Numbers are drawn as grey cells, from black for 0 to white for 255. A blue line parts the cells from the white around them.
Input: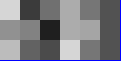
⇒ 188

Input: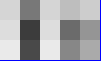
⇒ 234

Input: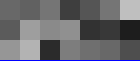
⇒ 150

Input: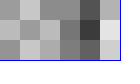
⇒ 148

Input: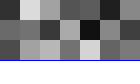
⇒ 76

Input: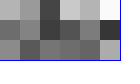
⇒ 139

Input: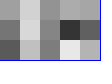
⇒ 90
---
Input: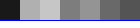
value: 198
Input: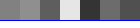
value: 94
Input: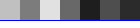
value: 225
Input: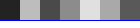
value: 74
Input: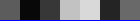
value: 55
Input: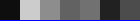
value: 141
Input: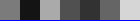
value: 170
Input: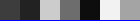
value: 204
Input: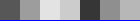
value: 227
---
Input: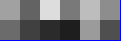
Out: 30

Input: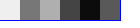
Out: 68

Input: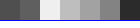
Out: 162

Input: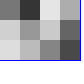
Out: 187

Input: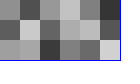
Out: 128

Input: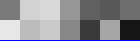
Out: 58

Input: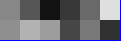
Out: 70

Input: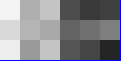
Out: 85

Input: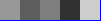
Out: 126

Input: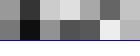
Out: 88
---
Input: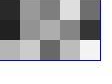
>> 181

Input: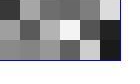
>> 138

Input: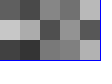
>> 65

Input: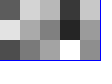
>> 77

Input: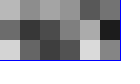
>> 212

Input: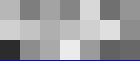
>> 44

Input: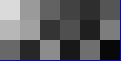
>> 104

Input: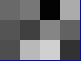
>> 78
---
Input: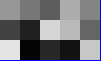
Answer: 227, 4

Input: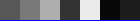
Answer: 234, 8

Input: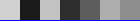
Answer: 208, 26

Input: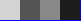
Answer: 212, 28

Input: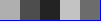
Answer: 195, 35

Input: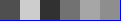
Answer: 205, 49

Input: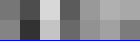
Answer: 216, 50

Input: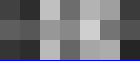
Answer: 207, 37

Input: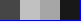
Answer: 193, 24

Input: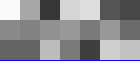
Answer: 249, 55
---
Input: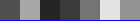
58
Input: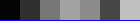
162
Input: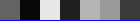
31
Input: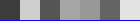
166
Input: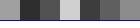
207
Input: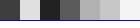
90
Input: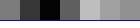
95
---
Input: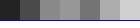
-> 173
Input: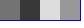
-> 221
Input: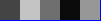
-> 10
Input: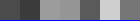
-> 207
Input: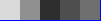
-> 78
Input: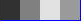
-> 225
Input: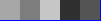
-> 47
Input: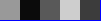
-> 206
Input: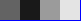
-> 155
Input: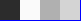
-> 176
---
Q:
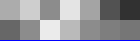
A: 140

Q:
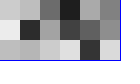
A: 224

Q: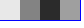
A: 131

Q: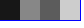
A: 135

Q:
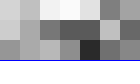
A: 42

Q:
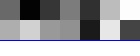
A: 26

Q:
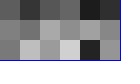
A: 208

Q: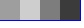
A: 206
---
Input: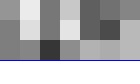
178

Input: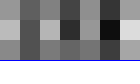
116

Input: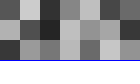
106

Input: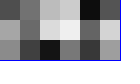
120

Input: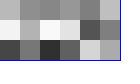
96

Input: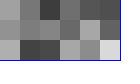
167
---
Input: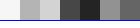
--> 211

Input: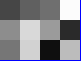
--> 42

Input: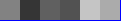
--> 53

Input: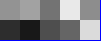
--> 45

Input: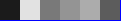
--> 226

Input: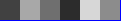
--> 168

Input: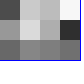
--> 47
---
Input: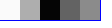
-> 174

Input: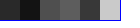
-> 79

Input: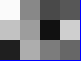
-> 31

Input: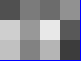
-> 193

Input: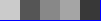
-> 85

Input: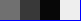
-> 112

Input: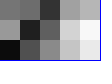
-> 80

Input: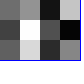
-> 96

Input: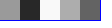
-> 40
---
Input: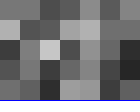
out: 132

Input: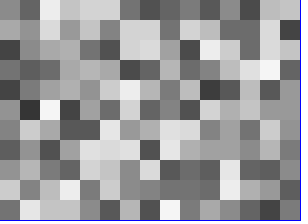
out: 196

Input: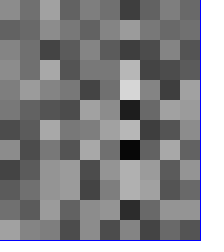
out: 105

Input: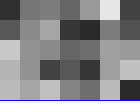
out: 67

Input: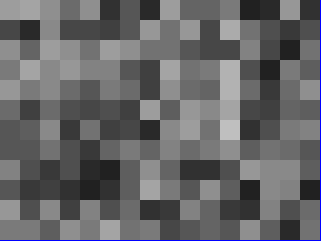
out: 49

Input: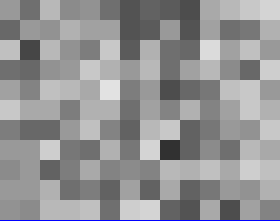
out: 212
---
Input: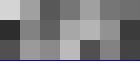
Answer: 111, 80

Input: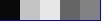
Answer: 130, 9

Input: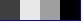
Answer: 0, 63

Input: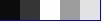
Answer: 226, 12

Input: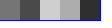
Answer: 47, 117

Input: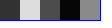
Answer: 138, 50

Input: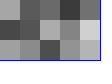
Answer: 113, 160
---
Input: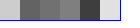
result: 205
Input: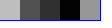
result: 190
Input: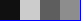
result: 16
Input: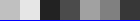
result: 192
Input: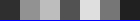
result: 47
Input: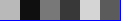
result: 185
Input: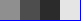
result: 143
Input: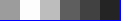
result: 156
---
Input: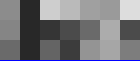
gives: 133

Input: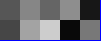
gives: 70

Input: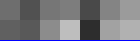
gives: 96

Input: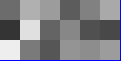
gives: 52

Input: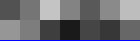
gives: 150

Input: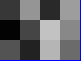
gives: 3
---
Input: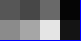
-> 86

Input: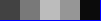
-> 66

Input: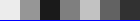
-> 236

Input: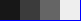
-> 23

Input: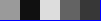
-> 154

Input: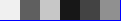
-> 240
